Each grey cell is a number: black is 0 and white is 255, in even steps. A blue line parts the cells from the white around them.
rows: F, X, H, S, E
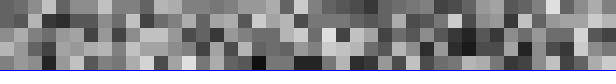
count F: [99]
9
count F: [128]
9
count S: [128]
3
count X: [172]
3
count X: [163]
4
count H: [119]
0

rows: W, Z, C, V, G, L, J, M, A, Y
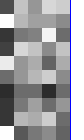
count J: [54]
0
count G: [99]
1

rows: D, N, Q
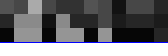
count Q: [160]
0
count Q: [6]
6
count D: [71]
5
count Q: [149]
5
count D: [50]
2
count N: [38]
5

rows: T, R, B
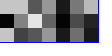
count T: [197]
2
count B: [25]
2

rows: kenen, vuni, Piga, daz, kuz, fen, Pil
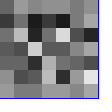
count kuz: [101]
3
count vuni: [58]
2
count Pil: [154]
3

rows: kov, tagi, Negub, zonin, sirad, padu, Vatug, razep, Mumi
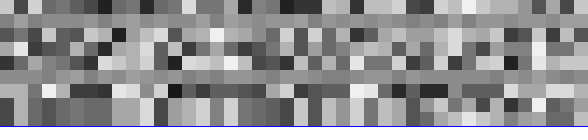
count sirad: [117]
5
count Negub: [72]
1
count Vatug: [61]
4

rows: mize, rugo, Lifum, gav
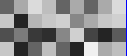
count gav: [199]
1
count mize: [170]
3
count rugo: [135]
1
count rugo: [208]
2
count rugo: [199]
3
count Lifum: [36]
1

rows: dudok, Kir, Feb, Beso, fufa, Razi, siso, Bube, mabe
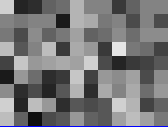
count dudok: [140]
0
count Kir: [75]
2
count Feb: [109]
2
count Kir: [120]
2
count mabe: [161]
2
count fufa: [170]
1

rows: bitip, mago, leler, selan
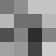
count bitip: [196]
2
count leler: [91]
0
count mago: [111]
2

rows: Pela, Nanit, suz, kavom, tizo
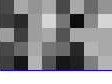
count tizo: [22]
2
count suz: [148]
0
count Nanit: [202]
0
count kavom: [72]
1
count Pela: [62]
0
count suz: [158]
2
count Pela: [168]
3

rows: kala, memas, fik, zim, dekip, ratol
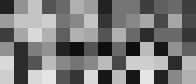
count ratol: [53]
1
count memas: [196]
3

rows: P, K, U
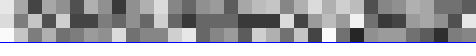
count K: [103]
6
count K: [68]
4
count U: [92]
2
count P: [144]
5
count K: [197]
1
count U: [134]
4

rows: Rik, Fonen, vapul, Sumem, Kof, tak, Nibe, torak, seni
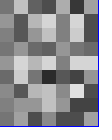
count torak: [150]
3
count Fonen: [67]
0
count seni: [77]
3
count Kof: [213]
4

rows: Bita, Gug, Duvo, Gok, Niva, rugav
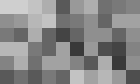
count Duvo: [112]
0
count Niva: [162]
2
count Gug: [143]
2
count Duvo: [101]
4
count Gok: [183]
2

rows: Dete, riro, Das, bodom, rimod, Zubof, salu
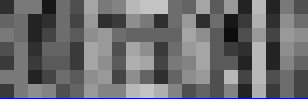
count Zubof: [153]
2
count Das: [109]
3
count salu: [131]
5
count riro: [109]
5
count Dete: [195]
2

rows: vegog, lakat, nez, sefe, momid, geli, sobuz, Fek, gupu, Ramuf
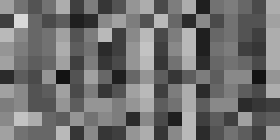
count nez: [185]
4
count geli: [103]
2

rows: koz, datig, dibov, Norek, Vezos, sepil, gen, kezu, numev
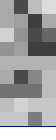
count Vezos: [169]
0
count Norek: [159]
1
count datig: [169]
2
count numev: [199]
3
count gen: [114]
3

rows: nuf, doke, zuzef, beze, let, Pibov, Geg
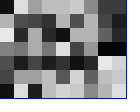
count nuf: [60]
2
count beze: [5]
2
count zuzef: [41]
3
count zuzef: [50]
0
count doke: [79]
2

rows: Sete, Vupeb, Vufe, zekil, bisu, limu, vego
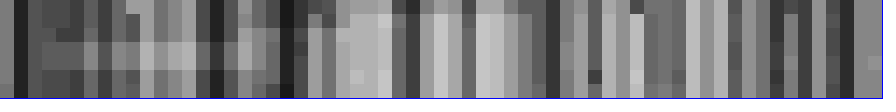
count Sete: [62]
3
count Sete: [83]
4

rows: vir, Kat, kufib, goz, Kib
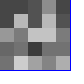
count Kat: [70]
1
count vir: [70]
3
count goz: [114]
3
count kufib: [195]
2
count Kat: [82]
2

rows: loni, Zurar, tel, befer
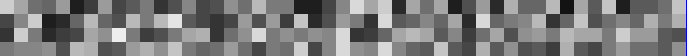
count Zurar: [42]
3
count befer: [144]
5
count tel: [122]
7
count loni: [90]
4

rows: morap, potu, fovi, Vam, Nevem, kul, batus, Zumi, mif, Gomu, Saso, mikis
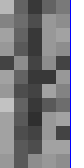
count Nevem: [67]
3
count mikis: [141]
2
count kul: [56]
2

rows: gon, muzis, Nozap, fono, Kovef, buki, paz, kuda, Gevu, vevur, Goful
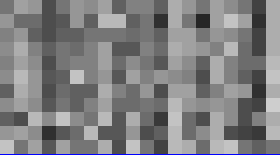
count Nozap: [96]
4
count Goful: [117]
6

